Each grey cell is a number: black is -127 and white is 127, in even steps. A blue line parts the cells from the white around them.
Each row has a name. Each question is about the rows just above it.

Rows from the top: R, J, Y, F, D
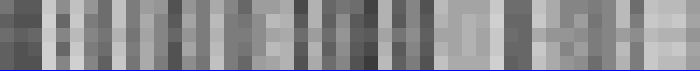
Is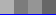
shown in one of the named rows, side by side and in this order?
no
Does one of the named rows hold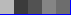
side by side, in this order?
no
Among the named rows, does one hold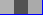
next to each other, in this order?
yes

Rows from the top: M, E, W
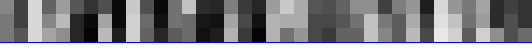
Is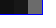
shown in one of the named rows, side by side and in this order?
no
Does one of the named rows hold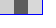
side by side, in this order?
no
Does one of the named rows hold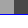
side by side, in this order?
yes
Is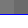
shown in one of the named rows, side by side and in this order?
no

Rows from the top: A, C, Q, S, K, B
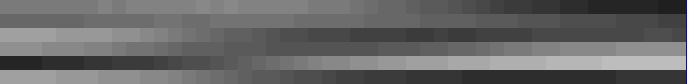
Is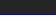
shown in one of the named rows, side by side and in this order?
yes
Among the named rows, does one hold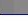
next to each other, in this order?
yes
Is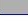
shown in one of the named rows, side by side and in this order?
yes
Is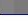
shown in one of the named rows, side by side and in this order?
yes
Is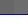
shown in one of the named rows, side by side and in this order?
yes
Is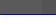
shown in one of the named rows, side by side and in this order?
yes
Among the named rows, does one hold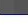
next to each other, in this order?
yes

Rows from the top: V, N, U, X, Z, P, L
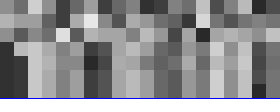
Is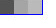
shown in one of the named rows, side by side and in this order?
yes
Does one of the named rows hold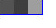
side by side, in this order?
no
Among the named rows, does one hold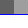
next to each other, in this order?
no
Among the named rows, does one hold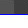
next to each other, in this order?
no
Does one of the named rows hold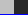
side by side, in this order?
yes
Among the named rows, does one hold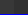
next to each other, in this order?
no
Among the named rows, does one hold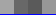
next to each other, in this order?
no

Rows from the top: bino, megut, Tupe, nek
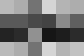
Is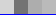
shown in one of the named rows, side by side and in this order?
no
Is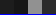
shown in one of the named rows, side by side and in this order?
no

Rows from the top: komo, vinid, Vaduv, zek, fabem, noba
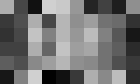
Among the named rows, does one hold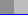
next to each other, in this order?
no
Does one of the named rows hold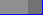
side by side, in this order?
no
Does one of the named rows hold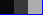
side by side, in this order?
no
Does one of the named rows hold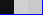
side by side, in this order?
yes

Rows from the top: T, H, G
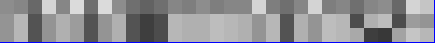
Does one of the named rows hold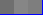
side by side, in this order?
yes
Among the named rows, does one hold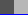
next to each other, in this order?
no
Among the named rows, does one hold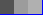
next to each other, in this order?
no
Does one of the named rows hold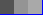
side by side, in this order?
no

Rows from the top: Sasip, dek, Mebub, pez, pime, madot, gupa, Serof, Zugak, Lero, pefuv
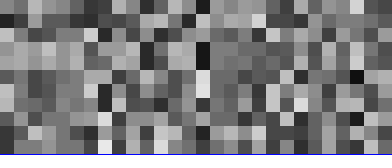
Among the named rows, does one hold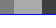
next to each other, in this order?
yes
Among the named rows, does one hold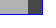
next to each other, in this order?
no
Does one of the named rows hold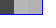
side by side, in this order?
no

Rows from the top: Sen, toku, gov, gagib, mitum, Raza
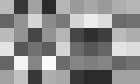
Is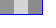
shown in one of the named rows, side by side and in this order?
yes
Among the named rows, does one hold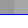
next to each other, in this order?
yes
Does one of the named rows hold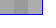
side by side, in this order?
yes
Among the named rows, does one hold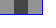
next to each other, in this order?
yes
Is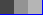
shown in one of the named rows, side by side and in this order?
yes

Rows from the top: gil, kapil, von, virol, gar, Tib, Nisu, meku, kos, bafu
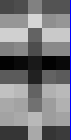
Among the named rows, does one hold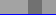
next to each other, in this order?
no
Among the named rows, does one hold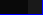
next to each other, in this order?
no

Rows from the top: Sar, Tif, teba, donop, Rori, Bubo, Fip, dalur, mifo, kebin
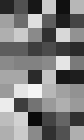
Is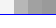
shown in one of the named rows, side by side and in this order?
no
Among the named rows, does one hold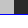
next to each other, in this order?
no
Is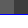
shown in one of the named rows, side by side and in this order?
yes
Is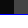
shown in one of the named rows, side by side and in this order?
yes
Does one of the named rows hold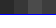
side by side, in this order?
no
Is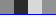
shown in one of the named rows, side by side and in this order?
no

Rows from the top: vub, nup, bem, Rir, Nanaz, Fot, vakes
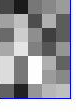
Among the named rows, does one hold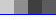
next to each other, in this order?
yes
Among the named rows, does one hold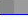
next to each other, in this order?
yes
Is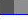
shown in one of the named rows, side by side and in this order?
no
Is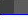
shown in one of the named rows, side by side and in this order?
yes

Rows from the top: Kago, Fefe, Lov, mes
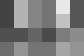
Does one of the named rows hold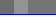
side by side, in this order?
yes
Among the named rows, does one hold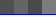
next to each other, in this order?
yes
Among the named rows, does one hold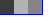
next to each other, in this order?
no
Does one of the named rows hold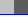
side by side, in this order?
no

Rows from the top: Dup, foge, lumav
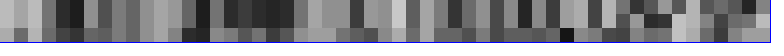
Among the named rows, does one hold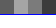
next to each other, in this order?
no
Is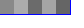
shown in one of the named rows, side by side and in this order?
yes
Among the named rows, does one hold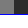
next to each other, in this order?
no

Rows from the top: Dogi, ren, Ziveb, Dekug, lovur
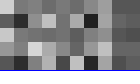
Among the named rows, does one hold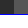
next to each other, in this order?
no
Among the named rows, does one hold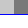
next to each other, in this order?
yes
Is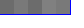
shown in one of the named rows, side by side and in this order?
no
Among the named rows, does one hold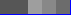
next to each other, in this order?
no
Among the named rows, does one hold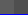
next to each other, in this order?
no

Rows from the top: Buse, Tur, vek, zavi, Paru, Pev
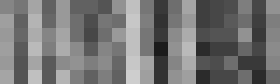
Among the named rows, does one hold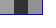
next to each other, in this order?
yes
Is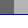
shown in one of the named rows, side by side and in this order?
no
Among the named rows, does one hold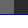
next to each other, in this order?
no
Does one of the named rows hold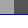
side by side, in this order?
yes
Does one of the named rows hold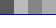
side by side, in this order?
no
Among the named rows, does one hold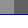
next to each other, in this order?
no

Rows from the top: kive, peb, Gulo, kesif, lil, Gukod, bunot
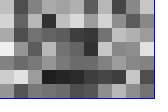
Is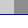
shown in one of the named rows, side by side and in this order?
no
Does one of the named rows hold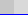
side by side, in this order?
no
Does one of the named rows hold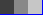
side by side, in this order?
no
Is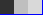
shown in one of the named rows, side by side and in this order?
yes
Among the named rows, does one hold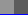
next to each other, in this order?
yes

